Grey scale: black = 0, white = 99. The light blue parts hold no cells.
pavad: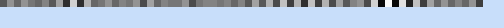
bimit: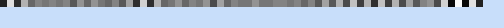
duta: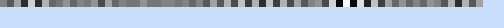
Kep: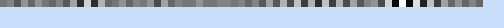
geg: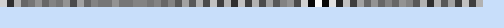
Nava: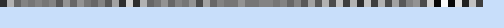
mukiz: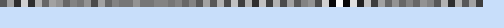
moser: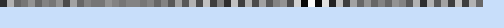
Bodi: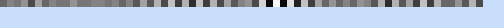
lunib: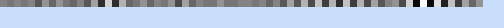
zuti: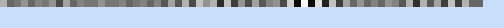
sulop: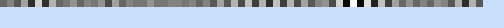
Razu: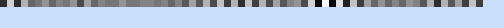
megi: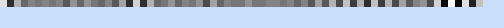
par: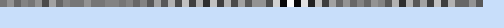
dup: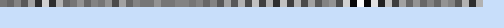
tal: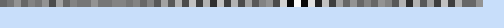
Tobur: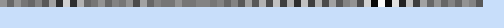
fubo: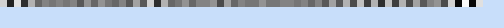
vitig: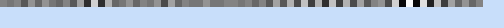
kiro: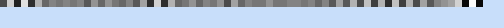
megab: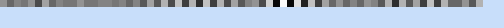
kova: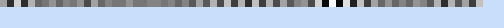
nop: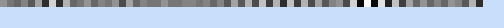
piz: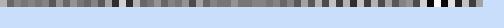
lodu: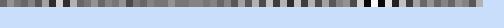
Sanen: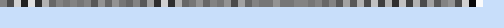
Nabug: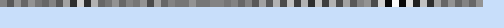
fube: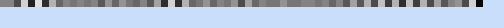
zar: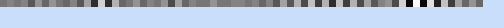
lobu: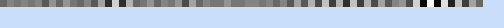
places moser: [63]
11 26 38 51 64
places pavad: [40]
3 6 14 17 23 34 63 65 67
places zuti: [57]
4 8 15 30 35 40 52 56
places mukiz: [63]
2 8 15 30 42 55 68
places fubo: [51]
7 9 11 18 29 30 35 41 42 44 46 62
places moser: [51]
7 13 17 19 20 22 24 32 40 55 58
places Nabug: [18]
11 13 45 62

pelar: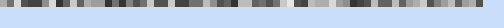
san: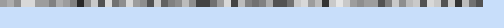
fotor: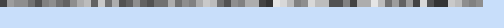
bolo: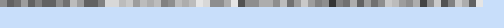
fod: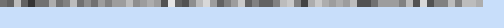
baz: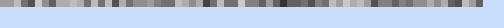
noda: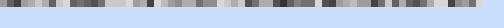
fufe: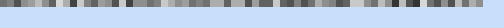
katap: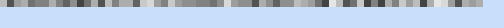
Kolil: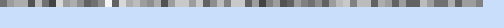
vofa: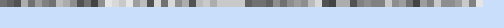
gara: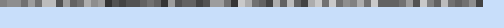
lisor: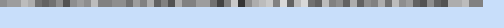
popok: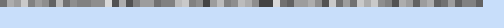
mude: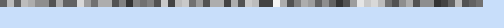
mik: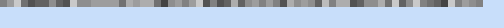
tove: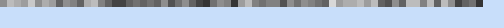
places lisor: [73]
4 14 38 43 47 57 67
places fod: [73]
3 11 19 29 41 51 59 65 67 68
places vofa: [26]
14 48 60
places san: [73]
27 35 46 59 67
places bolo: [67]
22 27 33 38 39 51 60 67
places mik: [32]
5 10 30 32 41 51
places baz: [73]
3 11 14 16 26 32 48 52 67

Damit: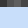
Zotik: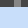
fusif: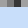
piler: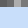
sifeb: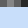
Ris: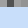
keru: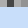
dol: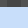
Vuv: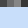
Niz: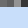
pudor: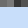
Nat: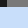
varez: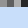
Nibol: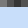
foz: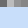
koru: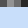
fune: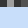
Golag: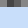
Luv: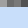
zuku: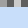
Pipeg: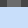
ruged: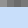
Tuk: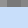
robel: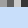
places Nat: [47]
2 3 4
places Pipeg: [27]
1 4
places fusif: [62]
1 4
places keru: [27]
2

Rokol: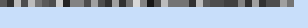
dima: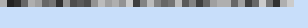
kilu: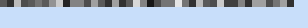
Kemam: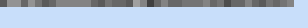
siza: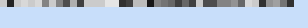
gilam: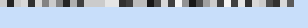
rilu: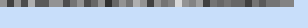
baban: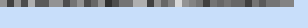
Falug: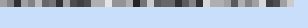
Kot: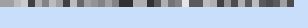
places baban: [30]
4 10 13 17
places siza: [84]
4 6 36
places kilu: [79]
9 32
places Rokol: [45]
6 19 25 26 27 42
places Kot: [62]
1 2 9 13 16 41
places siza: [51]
7 9 23 32 33
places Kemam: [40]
4 8 14 17 18 23 25 26 31 34 35 37 40

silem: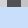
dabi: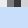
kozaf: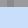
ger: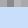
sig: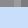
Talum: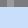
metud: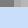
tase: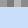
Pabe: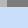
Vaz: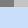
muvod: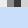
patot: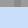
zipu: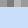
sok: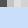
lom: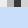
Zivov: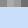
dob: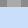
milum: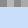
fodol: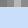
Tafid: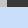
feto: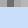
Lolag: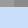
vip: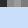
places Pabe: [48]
2 3 4
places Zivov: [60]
3
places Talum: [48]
1 3 4
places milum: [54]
1 3
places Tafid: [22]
2 3 4
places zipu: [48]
2
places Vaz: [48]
1 2

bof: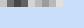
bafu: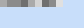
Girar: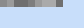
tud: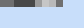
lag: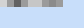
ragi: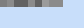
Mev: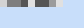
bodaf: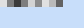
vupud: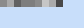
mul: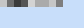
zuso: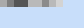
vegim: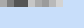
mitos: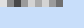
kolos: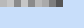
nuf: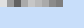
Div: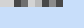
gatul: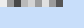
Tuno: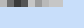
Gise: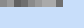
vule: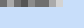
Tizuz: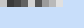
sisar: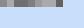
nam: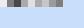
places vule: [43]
1 3 6 7
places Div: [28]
3 7 9
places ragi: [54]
2 5 8 9
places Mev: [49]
2 3
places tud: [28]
3 4 5
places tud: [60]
6
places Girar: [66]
7 8

